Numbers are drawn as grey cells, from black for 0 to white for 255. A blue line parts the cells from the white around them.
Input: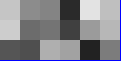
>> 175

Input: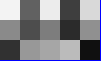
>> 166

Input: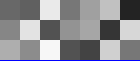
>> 247

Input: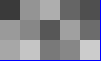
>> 121

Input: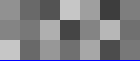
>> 151

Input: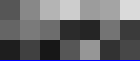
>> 23

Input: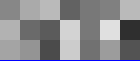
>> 75
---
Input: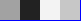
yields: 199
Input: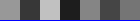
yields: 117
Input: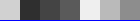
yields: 141
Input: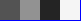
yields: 245
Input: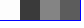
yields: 92
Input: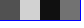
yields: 114
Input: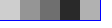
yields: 177
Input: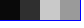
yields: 154
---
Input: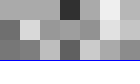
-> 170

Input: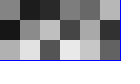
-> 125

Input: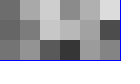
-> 139

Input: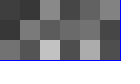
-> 70

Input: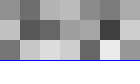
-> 138

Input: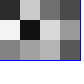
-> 203

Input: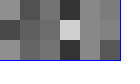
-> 51

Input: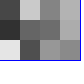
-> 202

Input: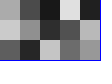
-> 24
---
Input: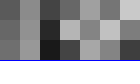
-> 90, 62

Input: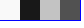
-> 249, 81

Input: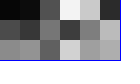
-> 6, 174

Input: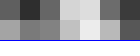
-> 95, 87

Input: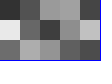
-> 50, 76

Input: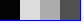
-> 4, 80

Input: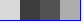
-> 217, 173

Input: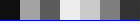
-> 15, 50
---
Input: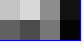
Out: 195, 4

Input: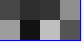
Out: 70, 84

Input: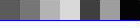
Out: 91, 4

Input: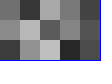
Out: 112, 75

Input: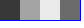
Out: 56, 107

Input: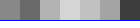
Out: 136, 61
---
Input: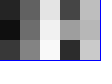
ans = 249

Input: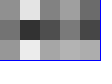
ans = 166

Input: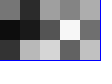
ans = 214

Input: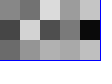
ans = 177

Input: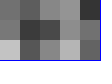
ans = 135

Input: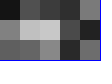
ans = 136

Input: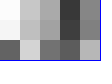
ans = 114
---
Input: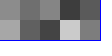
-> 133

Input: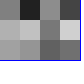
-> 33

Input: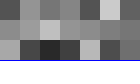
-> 83

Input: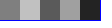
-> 90

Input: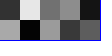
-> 113

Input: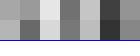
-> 197

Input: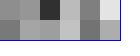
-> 187
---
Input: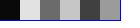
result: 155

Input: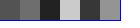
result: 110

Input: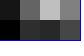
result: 100

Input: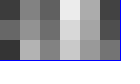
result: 201

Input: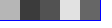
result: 102

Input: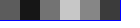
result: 115

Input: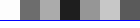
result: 171

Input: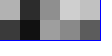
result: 178

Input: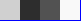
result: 82

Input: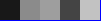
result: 139
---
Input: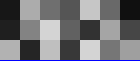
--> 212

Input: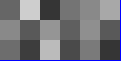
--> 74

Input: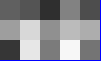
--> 123

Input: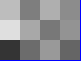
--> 108

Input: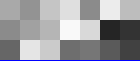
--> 118

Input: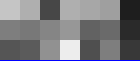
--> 79

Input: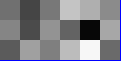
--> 188

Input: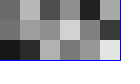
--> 121
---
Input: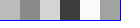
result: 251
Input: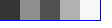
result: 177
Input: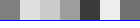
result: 237
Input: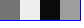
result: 10
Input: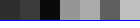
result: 95
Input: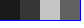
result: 197
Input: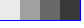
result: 105
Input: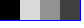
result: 146
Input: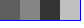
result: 52
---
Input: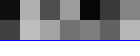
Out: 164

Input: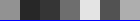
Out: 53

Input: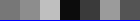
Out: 191

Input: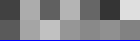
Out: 193

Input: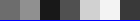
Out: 24

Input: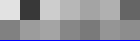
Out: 164
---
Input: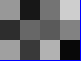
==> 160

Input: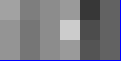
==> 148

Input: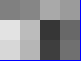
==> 215

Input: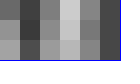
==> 163

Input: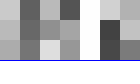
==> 172

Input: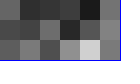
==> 93

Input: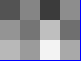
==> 184

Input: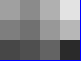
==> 71

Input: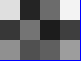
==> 144
